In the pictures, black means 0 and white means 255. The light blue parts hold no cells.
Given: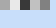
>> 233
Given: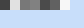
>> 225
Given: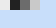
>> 34
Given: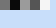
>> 10
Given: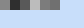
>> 47
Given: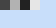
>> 178
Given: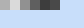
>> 218
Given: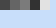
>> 101
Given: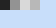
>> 147
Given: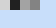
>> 33
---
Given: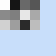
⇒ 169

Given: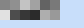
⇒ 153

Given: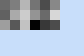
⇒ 215

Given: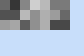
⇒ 104

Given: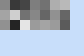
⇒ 102

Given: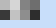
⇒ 45

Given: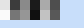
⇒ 88

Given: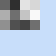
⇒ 249
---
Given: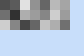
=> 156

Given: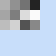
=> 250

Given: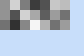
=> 114

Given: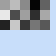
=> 168

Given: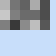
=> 77

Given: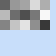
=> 248

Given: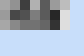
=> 222

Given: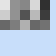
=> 60
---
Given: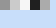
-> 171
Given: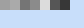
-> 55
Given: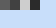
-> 43
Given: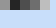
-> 190
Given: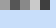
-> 63
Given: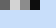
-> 13
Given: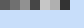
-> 51
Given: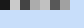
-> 161
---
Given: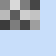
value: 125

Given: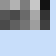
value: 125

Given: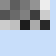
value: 118

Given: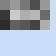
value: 119

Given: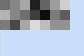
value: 167

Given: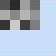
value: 159

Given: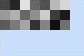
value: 225
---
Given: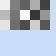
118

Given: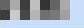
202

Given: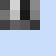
190

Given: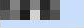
111

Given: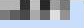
94

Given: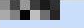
129

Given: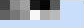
119

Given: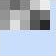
191
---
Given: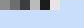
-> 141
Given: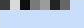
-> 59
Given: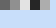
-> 101
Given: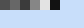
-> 79
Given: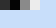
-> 46
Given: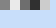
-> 131
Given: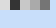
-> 220
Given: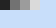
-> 35
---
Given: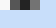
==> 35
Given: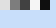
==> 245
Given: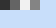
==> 241
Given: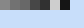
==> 206
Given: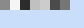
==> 75
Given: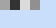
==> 219
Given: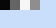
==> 246
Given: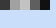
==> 95
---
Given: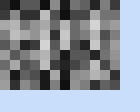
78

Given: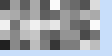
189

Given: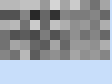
133

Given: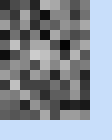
135

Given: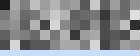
146

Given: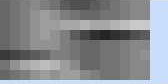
136

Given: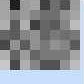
187

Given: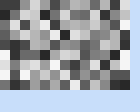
40
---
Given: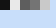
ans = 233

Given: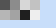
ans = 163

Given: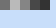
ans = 186

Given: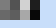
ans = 94

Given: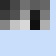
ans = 195

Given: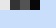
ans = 51
